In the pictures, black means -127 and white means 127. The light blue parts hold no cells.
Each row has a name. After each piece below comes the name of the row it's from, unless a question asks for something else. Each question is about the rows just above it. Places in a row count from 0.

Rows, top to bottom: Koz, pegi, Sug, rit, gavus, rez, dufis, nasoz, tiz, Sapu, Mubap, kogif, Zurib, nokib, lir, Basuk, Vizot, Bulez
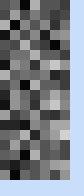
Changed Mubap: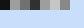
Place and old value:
1, [20]
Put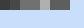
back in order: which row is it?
rez
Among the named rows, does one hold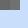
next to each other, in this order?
yes
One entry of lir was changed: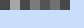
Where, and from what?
1, [30]
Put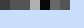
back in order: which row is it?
Koz

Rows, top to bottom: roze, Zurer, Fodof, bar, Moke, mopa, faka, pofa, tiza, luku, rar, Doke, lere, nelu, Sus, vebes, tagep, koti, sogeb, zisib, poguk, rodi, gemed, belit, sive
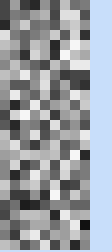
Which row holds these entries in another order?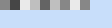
faka
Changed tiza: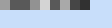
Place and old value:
4, [95]
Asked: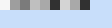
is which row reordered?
mopa
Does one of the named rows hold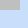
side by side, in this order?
yes
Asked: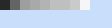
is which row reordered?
vebes
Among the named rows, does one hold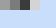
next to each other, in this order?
no

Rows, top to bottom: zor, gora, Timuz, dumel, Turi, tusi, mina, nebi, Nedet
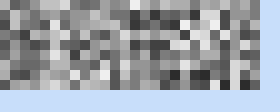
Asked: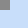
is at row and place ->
zor, 11
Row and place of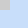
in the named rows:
mina, 10
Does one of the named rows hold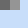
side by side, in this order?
yes

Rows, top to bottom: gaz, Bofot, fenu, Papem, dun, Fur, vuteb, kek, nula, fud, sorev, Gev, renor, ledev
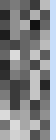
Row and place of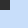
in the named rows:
kek, 0
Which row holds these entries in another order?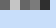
kek
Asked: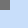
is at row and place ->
renor, 0
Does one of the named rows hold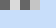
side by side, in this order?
yes
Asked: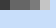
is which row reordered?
fud
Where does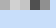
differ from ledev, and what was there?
4, [6]

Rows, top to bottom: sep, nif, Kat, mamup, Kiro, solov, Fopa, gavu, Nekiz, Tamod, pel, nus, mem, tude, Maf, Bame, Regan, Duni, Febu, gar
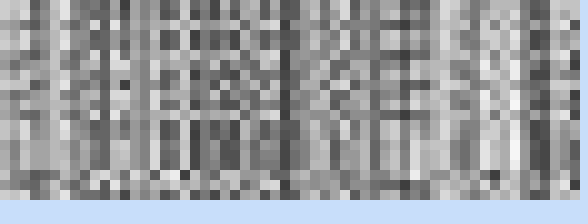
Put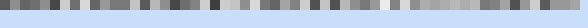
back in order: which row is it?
tude
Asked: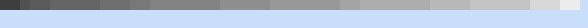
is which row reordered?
Fopa
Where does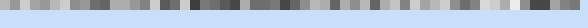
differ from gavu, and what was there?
30, [2]

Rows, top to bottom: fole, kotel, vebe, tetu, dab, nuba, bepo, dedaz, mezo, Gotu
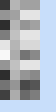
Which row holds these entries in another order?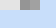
kotel
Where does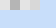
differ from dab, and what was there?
2, [88]
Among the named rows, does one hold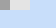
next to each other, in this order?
yes

